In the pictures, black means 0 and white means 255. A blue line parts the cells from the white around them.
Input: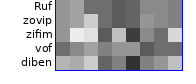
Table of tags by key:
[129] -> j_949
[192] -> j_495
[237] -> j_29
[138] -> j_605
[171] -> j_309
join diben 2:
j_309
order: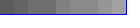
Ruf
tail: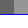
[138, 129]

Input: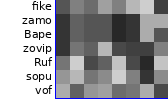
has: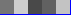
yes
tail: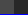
[195]
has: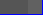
no
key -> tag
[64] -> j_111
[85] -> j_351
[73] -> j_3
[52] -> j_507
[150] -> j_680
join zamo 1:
j_507
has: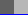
yes

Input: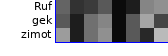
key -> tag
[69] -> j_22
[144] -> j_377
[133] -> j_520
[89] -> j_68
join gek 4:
j_520
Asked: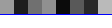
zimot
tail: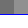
[ 11,  89,  40, 186]
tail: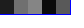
[165,  69]

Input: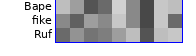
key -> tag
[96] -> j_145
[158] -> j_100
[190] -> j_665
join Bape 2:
j_100
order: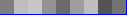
Ruf
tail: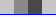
[106]

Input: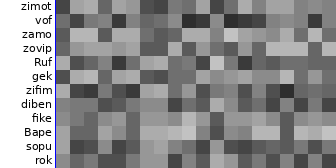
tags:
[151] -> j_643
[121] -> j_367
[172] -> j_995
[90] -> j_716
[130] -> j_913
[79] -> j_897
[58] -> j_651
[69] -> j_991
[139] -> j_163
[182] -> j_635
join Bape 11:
j_913
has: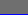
yes
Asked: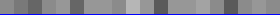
fike

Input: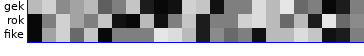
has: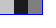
yes
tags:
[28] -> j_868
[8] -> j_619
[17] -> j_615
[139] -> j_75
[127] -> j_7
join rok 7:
j_615
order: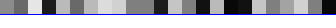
rok
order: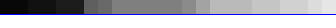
gek

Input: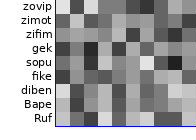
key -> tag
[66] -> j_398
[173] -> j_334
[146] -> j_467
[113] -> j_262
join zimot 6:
j_467
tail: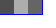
[125, 208, 196]
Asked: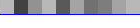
Bape
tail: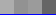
[125,  66]
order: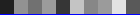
sopu
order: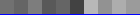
fike
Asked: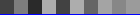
gek

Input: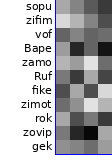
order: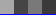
Ruf
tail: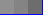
[156]
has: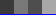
no
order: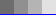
zimot
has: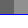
no
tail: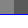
[58]

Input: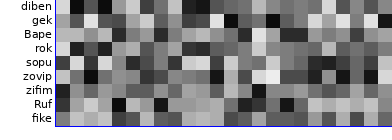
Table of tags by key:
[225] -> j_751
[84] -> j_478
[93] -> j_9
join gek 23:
j_751
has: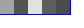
no
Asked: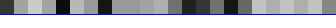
Ruf

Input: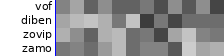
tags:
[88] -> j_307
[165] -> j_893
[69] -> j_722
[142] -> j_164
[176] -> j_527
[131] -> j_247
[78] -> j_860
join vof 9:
j_164
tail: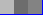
[131,  88, 204, 165, 176]
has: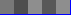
yes

